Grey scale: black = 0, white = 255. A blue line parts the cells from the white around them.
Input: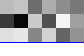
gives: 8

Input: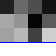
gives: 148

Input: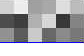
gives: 62

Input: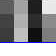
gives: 175

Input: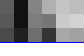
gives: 17

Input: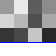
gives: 183

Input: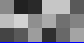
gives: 210

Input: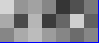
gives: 74

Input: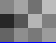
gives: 86
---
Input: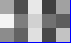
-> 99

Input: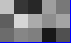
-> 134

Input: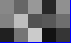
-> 117

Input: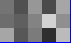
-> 87

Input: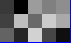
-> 37

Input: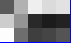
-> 110

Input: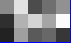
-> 159

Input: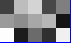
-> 28
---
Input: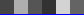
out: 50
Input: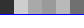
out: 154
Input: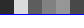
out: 129
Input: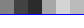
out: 167
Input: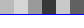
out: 55
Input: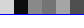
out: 116
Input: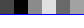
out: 224
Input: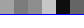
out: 198
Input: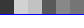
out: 89
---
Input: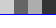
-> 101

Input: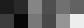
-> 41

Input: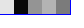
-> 9

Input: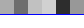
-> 110

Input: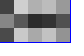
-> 207

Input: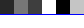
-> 119

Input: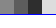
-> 93

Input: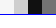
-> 207
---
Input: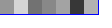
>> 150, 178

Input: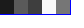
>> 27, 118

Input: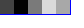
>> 67, 168

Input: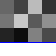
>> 103, 74

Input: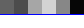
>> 98, 6

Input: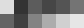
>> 222, 230

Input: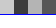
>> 203, 87

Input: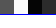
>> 85, 43

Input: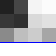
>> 33, 166
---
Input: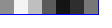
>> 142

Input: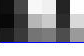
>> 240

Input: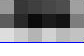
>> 202

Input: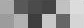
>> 200

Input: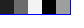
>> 108

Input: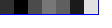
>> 95

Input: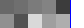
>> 159

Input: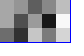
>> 198
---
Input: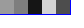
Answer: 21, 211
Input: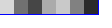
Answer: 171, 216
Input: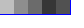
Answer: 107, 191
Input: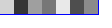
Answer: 119, 233
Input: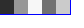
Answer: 247, 247
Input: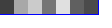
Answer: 117, 224
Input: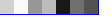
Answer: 188, 249
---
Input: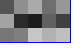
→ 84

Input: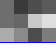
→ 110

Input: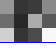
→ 151

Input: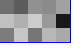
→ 111

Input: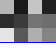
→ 182

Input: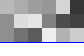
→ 185

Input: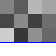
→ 130
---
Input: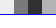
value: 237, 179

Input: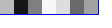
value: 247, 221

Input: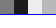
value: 238, 185

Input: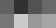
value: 202, 166

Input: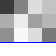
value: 248, 235

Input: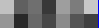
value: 200, 193

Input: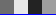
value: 231, 158

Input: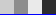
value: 234, 205
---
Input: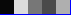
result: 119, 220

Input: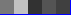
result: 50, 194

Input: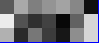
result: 66, 236

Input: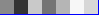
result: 116, 247

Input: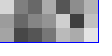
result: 148, 228

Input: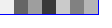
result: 56, 240

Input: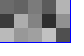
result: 131, 193
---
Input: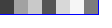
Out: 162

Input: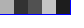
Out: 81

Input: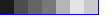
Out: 120

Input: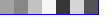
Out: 163

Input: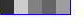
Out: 129

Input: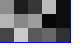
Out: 89
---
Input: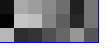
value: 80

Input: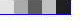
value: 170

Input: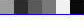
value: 89

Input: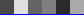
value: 100

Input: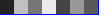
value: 234

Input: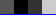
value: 85

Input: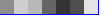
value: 101
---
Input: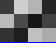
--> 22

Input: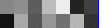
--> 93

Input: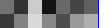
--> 203

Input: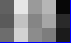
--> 133

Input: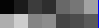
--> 60

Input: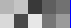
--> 57
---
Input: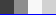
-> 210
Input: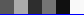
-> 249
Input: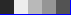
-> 83
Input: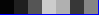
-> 133
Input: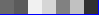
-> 48
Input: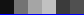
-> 80
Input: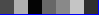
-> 47
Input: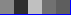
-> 94
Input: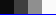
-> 250
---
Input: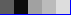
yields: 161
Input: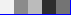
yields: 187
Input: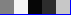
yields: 6
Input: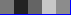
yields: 100
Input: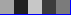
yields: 199
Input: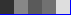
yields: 90
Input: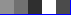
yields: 47
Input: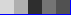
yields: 46
